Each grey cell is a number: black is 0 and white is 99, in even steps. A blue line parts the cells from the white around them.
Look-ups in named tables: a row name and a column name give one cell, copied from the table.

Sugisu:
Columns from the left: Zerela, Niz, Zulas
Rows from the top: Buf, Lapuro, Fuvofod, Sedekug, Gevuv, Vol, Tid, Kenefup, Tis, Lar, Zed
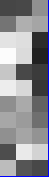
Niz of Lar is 91
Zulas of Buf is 56
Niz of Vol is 84
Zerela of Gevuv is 77
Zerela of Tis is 56
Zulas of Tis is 57
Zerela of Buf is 27
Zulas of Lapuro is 64
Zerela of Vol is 92
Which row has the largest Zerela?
Sedekug

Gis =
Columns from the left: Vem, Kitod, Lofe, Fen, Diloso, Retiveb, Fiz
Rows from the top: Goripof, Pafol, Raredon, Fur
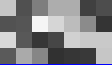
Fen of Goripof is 67
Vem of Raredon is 84
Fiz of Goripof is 30
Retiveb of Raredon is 78
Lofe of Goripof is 49
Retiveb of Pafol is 54
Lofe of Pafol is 95
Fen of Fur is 19
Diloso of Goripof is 67
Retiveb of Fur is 22
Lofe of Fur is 52
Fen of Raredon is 27
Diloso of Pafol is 73
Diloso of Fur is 21
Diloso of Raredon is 81
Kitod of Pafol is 33
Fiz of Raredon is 78
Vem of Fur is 35
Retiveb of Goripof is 25

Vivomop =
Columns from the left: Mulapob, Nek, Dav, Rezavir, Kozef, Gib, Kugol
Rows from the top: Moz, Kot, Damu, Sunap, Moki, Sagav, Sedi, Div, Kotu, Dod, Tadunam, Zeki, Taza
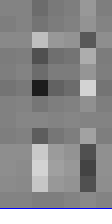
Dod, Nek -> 55
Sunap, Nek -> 49
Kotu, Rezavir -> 46
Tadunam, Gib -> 26
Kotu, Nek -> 50
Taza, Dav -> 49
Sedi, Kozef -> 50
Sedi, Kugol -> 49

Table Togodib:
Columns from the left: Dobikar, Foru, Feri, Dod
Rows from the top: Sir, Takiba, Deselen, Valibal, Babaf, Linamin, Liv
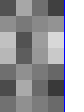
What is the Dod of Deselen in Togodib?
84
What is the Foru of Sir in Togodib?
65
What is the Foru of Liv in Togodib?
56
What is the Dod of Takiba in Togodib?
57
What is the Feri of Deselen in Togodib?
61
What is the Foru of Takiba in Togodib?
47
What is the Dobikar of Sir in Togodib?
32
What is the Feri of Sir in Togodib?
43
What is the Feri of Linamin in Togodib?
41
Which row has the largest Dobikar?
Deselen

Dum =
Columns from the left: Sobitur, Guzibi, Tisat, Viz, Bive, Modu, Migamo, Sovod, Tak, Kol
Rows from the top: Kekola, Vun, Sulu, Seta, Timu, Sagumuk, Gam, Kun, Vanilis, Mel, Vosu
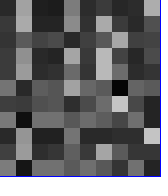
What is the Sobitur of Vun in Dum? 22
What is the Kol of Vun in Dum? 31
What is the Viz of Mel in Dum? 21
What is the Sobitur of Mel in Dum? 25
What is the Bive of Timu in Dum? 41
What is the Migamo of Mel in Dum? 64
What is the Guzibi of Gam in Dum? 23
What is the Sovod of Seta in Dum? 26
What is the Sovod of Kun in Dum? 27
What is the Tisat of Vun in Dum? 14
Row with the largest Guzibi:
Vun

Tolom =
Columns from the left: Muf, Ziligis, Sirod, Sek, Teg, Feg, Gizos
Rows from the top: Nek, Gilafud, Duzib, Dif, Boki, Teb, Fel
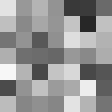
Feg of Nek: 23
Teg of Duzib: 86
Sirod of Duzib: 34
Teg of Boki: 84
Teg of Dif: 59
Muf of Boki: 96
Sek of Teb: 60
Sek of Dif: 40
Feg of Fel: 70
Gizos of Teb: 36
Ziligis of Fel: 52
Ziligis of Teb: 57
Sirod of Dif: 42
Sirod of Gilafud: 65
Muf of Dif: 68
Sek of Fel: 52
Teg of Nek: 22
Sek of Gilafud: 58

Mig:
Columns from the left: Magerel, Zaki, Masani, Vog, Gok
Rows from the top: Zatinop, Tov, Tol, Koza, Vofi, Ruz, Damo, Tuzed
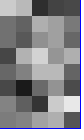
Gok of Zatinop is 28
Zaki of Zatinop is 72
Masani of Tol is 56
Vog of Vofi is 72
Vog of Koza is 58
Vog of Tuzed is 68
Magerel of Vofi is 40
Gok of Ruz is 29
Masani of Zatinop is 18
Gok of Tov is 47
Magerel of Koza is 27
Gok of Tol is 40
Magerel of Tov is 44
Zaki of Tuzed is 51
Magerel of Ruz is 28
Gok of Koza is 68
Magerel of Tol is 44
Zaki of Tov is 38

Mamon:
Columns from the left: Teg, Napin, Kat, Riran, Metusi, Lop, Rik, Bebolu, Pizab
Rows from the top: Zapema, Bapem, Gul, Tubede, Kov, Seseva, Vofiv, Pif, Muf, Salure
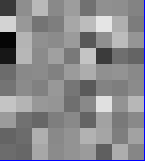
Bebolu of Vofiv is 57
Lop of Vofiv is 53
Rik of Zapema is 56
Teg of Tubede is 9
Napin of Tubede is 71
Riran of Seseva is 59
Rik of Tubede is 23
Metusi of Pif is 53
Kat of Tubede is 54
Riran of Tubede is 62
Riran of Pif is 49
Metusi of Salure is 57
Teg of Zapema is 22
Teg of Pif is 60
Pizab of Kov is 53
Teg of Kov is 42
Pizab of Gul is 58
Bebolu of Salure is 67
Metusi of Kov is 60

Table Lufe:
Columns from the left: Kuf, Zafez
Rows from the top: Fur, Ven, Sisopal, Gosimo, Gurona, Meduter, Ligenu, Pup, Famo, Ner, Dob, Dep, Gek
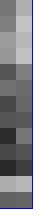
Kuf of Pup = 33
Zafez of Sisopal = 71
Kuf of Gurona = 33
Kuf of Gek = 38
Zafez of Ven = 76
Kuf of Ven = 49
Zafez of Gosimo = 75
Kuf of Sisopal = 60
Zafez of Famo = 46
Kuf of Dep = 67
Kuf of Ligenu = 28
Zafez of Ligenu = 40
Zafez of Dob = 24
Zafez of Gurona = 49
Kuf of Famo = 17
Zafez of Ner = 32
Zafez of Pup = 34
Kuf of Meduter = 44
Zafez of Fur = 68
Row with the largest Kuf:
Dep

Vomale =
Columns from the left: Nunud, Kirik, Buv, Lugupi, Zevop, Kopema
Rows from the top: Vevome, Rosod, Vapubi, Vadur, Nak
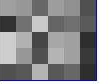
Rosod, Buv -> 78
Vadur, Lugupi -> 70
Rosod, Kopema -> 35
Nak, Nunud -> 31
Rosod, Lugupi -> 39
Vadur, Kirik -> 59
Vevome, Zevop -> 56
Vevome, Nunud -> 62
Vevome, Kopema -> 31
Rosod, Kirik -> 44
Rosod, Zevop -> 43
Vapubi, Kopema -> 18
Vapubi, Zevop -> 62

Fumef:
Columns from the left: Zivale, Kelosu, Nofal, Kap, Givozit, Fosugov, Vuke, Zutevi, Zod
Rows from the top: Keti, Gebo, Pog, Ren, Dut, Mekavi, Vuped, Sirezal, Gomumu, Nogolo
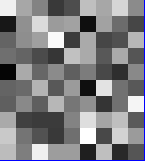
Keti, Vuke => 65
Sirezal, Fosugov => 86
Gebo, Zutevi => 42
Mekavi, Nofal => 70
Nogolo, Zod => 33
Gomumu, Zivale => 78
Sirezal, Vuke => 64
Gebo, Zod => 27
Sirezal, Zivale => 66
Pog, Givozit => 23
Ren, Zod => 33
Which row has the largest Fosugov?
Gomumu

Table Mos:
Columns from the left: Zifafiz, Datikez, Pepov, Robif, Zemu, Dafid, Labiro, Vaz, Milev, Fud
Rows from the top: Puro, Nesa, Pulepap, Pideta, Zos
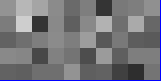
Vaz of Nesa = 43
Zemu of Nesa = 37
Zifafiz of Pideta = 53
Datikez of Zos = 37
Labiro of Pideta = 60
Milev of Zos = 18
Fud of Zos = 45
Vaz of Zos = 25
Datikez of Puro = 71
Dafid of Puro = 49
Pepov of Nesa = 20
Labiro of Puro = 20
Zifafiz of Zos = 38
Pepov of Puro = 64
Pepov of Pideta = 28
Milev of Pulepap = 36
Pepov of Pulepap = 49
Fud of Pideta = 49
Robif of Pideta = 50
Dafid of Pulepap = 61
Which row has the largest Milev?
Nesa

